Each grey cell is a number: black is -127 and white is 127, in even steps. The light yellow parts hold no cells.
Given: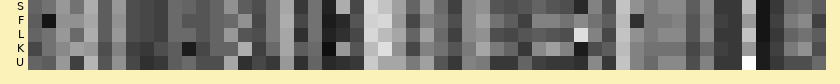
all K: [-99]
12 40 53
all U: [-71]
10 18 24 31 34 35 38 39 42 50 51 54

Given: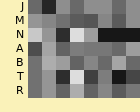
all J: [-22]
1 4 7
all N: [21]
2
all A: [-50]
1
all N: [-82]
3

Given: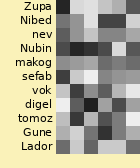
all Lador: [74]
2 4 5
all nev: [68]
3

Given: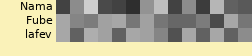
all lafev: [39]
1 6 10 12
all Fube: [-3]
3 11
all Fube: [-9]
6 8 14
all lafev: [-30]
2 5 11 13
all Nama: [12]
2 10
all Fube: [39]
1 5 13

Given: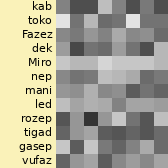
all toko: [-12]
2 5 7 8
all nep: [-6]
3 8
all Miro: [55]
2 3 8
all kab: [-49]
2 3 6 8
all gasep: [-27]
5

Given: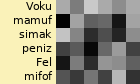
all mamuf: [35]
2 6
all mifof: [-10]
3
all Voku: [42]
1 4 6
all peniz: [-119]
3

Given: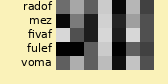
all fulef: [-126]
1 2 5
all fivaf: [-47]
2 7
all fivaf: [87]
1 4 6

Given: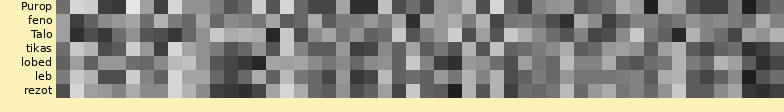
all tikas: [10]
24 36
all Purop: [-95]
43 50
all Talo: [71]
12 17 25 33 42
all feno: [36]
6 11 16 25 27

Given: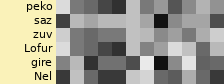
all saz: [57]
2 4 5
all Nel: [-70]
1 4 5 12
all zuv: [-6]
2 4 5 10

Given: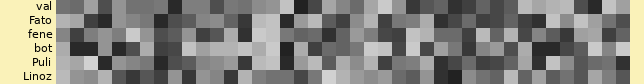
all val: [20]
5 16 25
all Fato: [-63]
3 21 24 31 34

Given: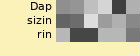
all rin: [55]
1 4 5
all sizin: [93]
3

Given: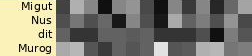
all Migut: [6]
3 5 9 11
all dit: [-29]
1 4 5 7
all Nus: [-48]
1 3 7 12
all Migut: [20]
6
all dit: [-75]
2 3 8 9 10
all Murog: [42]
1

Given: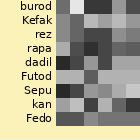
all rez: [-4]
6
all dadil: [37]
5 6
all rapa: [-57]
4
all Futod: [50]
1 2 4 5 6
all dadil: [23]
3
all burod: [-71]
3 4
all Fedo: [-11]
4 5 6

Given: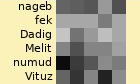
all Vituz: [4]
3
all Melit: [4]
1 3 4
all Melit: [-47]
2
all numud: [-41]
3
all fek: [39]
1 2 3 5
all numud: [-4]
5

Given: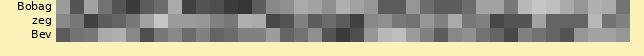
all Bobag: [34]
3 19 22 31 32
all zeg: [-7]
2 6 13 25 30
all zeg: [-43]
17 33 34

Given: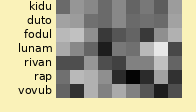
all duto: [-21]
4 6 8
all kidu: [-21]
1 4
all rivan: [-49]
1 2 4

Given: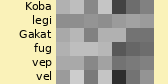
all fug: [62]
2 3
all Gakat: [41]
1

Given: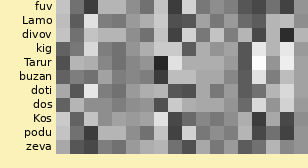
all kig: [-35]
10
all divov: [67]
1 3 8 12
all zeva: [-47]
10
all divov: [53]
4 5 14 16 18

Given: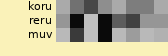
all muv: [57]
1 5 7
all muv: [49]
8
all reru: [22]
1 7 8
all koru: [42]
1 5 8
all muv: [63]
3
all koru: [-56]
3
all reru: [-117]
2 4

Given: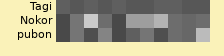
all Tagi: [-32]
1 3 5 8 9
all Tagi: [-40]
2 4 6 7 10 11
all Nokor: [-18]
4 9 11
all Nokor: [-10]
2
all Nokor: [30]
6 7
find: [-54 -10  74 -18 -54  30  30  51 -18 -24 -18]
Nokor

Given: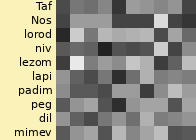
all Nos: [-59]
1 5 6 7 9
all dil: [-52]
3
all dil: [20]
1 5 10
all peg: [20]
2 6

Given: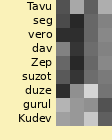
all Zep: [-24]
1 3
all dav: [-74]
2
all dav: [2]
1 4
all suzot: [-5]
4

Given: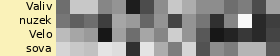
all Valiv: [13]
8 11 12
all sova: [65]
3

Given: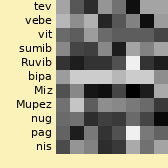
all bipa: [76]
2 3 4 6 7
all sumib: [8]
1 4
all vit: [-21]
1 4
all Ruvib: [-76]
1 3 4 7

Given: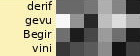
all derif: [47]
4
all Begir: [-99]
2 6

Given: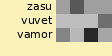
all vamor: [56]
2
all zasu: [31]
1 3 4
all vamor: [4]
1
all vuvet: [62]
1 2 3

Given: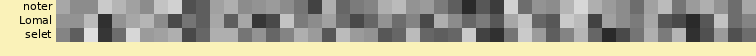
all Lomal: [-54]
9 16 22 27 45
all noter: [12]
2 3 7 14 17 36 41
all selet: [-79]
32 46
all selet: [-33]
2 28 36
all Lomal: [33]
20 40
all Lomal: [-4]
18 31 42
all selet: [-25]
11 16 25 27 29 39

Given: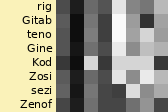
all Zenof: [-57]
1 4 5 8
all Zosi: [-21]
3
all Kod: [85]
3 5 6 7
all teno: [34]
6

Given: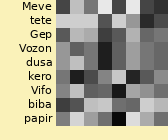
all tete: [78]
1 2 3 5
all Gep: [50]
6
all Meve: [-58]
1 5 7

